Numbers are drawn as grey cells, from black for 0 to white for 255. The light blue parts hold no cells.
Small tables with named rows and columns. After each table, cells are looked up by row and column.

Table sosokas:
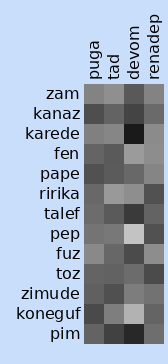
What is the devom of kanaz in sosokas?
68
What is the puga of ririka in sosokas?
104
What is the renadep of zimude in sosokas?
114
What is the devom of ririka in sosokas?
142
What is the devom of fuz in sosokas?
75
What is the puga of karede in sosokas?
128
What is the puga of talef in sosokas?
108
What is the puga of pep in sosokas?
116
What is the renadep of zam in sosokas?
131
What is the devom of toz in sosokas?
108
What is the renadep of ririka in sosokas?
81
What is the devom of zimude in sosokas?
125
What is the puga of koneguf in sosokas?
74
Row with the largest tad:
ririka

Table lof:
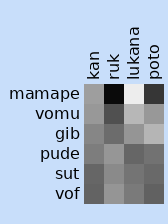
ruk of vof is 149
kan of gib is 134
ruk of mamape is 10
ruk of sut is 138
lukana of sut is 116
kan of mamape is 158
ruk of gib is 108
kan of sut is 102
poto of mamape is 54
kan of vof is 99
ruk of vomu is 80
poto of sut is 105
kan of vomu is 152
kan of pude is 125
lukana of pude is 102
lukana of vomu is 183
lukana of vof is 122
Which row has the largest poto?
gib

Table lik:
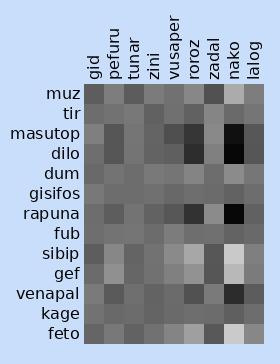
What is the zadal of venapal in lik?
122
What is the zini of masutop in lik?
100
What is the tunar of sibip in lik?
100
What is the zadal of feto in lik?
88
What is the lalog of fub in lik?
105
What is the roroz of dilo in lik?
45
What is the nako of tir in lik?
106
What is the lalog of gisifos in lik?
109
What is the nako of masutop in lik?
16
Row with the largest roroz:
sibip

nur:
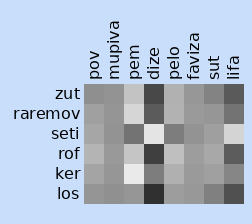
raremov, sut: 150
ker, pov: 164
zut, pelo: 177
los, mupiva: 144
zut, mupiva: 147
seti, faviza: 147
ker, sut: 160
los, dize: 48
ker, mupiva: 150
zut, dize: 72

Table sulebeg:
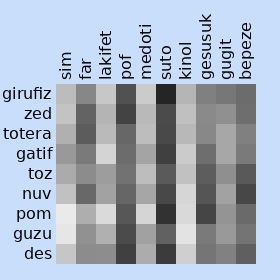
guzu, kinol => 227
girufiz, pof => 81
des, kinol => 207
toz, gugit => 143
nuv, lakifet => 162
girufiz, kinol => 181
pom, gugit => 148
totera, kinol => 184
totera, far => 92

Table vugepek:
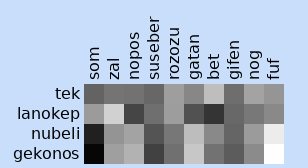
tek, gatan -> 135
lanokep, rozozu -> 157
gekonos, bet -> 114
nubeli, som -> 32
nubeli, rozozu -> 119
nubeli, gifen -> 101
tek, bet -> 190
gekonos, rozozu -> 112
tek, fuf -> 149
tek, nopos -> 114
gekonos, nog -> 139
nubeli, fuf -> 236
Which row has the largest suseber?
lanokep

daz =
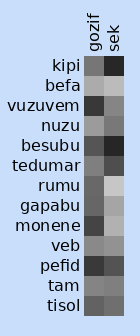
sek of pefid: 83
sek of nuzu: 120
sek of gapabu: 165
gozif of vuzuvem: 56
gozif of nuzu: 155
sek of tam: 127
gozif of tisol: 98
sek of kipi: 39
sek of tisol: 111
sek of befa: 187
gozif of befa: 171
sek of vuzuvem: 133
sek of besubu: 38
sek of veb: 146

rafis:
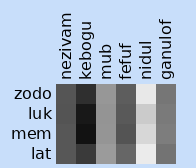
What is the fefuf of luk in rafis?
89
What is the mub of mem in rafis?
149
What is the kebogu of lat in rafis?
58
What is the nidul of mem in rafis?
215
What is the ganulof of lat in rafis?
115
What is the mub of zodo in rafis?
151
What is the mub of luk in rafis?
148
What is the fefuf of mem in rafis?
84
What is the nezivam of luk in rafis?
84
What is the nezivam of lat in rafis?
87
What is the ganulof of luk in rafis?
122
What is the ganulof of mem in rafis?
125
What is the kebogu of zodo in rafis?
47
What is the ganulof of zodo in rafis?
118
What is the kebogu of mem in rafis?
18
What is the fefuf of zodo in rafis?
93
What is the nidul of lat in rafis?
235
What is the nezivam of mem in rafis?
87

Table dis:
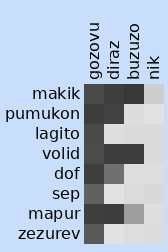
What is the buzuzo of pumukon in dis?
220
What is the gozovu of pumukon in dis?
61
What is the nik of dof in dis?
222
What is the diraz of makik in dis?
63
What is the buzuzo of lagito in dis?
218
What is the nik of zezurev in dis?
220
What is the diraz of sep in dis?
226
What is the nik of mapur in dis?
222
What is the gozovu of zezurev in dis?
89
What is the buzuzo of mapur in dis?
158
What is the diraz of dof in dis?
112
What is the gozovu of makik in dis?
73
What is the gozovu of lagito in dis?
74
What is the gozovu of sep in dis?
97
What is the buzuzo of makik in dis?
56
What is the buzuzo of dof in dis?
221
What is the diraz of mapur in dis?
60
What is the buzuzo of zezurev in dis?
221

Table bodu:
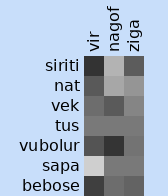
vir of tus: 121
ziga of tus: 121
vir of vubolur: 84
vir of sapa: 207
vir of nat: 89
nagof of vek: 90
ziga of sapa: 121
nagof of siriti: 179
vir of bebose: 63
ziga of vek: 133
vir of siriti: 51
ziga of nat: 149
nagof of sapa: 121
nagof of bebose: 109
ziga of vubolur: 115
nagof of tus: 121
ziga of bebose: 99
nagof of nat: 167
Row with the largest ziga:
nat

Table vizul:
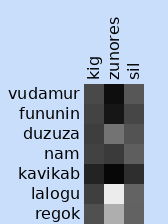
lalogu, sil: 99
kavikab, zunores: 7
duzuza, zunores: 115
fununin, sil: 70
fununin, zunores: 22
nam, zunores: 58
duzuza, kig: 62
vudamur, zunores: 14
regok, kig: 80
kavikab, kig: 35
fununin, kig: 67
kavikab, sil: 46
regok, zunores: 174
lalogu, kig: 63
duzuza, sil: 83

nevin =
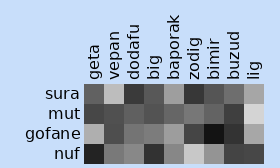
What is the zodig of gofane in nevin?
69
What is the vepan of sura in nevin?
189
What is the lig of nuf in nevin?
71
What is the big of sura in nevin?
88
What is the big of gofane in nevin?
124
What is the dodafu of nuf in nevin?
136
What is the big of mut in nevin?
83
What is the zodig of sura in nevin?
55
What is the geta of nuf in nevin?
35
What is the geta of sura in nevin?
97
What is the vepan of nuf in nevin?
121
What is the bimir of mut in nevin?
99
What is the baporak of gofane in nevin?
157
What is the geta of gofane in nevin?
175
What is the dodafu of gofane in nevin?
116
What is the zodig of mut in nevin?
119
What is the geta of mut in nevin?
71

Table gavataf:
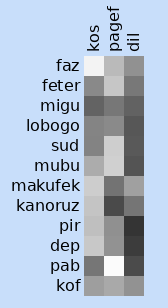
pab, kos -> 118
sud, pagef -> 206
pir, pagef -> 144
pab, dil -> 75
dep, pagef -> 146
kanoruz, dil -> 117
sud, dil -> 89
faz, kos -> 243

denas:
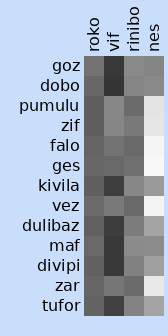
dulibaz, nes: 164
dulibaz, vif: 61
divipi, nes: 160
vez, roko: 107
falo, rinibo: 105
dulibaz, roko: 96
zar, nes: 232
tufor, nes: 164
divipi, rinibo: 130
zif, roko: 94
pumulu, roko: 94
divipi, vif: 57
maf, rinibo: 139

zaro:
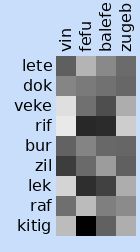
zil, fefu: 106
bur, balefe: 104
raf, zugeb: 139
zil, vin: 61
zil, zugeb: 96
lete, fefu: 180
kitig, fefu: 1
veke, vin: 223
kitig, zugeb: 174
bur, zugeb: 102
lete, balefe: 137
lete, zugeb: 107
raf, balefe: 127
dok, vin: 133
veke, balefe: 78
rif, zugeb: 205

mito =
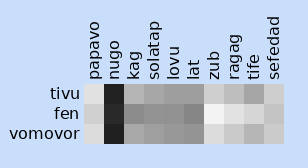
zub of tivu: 207
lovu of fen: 146
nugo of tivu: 33
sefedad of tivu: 206
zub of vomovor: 220
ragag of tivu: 190
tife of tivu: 166
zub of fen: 243
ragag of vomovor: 202
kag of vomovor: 168
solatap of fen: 147
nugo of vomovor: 32
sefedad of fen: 196
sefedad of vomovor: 203
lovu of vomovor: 152
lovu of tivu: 158

